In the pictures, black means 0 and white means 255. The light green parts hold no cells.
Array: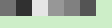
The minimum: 48
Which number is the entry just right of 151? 128

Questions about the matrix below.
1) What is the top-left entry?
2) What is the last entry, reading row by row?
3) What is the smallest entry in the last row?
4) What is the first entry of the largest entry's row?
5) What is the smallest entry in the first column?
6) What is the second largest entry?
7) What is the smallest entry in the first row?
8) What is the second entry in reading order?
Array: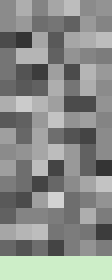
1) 139
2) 124
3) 68
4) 89
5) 75
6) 203
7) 132
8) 174

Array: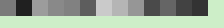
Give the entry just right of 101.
66
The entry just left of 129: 137
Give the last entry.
51
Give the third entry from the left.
156

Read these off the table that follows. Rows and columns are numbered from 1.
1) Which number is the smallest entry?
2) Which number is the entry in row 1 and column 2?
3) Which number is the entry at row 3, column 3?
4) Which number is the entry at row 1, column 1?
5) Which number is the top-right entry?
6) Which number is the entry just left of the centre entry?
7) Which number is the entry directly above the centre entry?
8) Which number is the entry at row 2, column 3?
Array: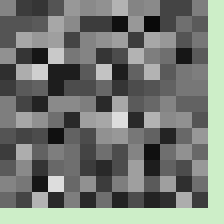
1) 9
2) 60
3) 152
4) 132
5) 126
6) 126
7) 104
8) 90

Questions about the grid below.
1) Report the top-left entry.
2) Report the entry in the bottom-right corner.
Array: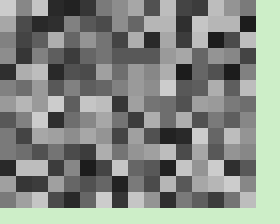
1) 204
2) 189

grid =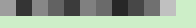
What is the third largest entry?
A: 135
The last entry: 192
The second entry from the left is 52

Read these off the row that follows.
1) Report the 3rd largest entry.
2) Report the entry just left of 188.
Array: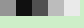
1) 148
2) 80

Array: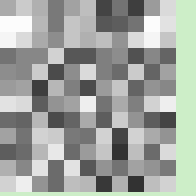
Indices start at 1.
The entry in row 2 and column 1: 252
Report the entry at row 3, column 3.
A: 170
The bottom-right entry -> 210
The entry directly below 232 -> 107
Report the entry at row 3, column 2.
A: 218
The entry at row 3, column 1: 245
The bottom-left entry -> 210
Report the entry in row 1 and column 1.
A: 170
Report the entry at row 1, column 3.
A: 176
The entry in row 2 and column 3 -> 183

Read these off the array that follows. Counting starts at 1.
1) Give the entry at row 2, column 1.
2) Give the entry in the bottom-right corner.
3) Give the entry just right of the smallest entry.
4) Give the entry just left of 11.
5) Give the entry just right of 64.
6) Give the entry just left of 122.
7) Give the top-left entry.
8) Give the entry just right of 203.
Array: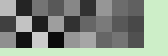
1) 64
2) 80
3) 150
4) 203
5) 195
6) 102
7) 188
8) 11
